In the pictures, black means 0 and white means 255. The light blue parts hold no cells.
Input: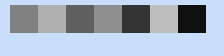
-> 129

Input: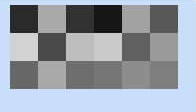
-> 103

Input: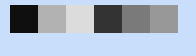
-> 15

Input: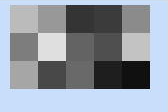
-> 166

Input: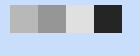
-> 184

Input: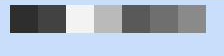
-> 46

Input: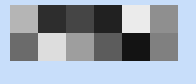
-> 107

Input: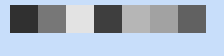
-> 48

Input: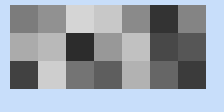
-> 65
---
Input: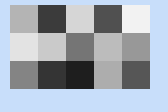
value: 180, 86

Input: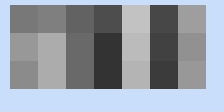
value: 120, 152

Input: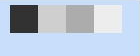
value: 50, 237

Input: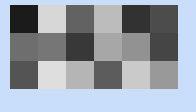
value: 27, 153

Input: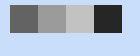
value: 99, 38

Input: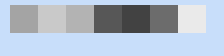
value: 164, 234

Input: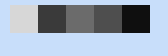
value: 215, 15

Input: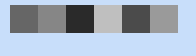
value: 102, 154

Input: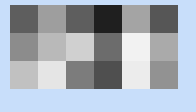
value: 94, 146
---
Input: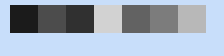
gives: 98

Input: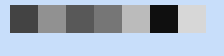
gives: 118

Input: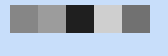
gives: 134

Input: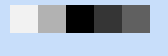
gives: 96

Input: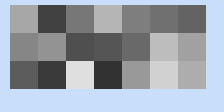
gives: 126

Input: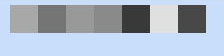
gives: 138

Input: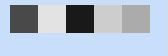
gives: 171

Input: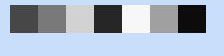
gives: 121
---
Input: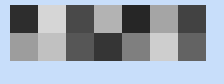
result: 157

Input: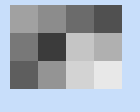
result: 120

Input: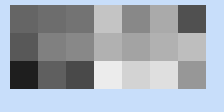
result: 88

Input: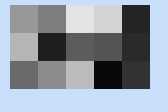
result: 181

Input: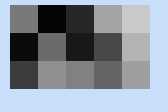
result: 11

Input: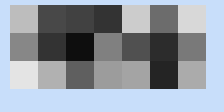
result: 135

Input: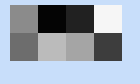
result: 109
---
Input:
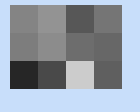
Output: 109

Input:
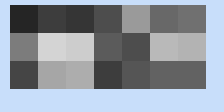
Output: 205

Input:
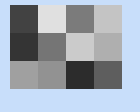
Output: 203

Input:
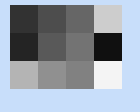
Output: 115

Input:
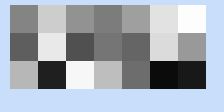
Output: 80

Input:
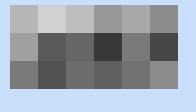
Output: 102
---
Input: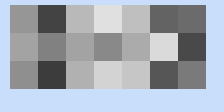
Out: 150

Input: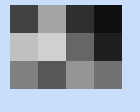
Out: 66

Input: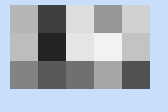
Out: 182

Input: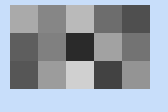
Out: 170

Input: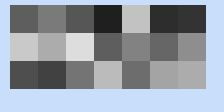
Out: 94

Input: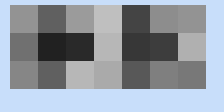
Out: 147
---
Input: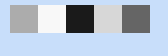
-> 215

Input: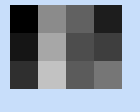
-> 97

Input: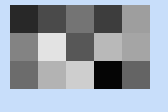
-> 61

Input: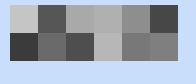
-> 142

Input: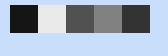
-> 129

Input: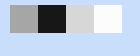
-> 215

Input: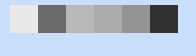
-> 148
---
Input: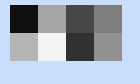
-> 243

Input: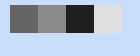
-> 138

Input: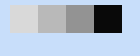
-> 185

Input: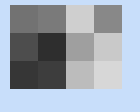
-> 61

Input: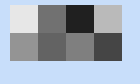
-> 99

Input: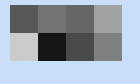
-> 22

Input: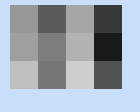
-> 119

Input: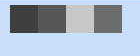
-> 87

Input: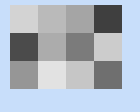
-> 226
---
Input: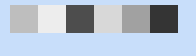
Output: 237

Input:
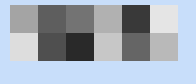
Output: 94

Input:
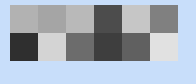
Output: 165

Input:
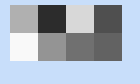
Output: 44

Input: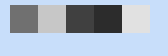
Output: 199

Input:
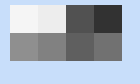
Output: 237

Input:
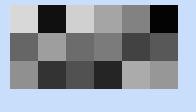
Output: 16

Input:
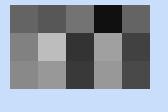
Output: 87

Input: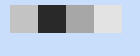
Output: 41

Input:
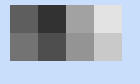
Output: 50
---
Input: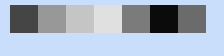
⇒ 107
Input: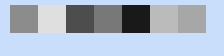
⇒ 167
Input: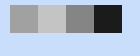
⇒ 27
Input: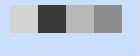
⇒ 141
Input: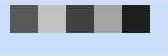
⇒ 31
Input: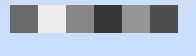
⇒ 77
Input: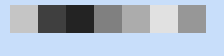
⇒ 151
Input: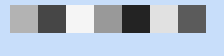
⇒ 91
